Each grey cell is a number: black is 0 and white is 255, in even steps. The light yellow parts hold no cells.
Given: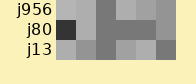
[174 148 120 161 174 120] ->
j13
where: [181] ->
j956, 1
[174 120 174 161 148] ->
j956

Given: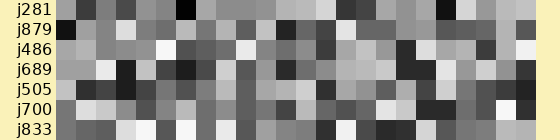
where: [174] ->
j505, 18
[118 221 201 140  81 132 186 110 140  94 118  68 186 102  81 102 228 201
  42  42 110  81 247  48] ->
j700
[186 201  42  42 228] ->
j689
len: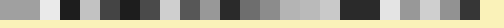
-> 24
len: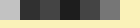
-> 6
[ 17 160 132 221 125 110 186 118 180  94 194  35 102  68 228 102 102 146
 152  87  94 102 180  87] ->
j879

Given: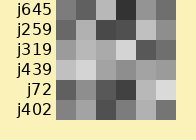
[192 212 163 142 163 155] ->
j439
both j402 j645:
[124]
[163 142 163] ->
j439
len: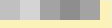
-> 5
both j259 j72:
[142]

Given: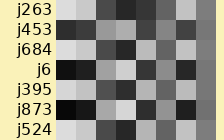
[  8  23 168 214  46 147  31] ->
j873
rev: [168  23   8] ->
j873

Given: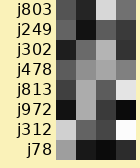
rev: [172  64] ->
j813
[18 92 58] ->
j249
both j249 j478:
[92]
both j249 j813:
[92]

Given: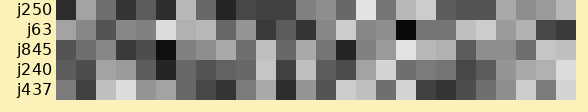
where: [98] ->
j240, 9
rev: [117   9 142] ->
j63
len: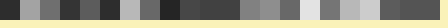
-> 22
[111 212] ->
j437
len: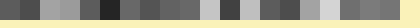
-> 20

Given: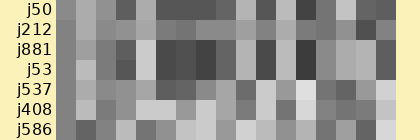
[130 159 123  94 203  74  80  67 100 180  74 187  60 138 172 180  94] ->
j881
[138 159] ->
j212
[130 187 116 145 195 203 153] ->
j586
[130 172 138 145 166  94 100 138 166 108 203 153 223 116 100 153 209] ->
j537
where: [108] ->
j537, 10

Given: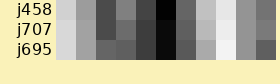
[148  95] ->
j695
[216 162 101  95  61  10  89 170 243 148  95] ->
j695

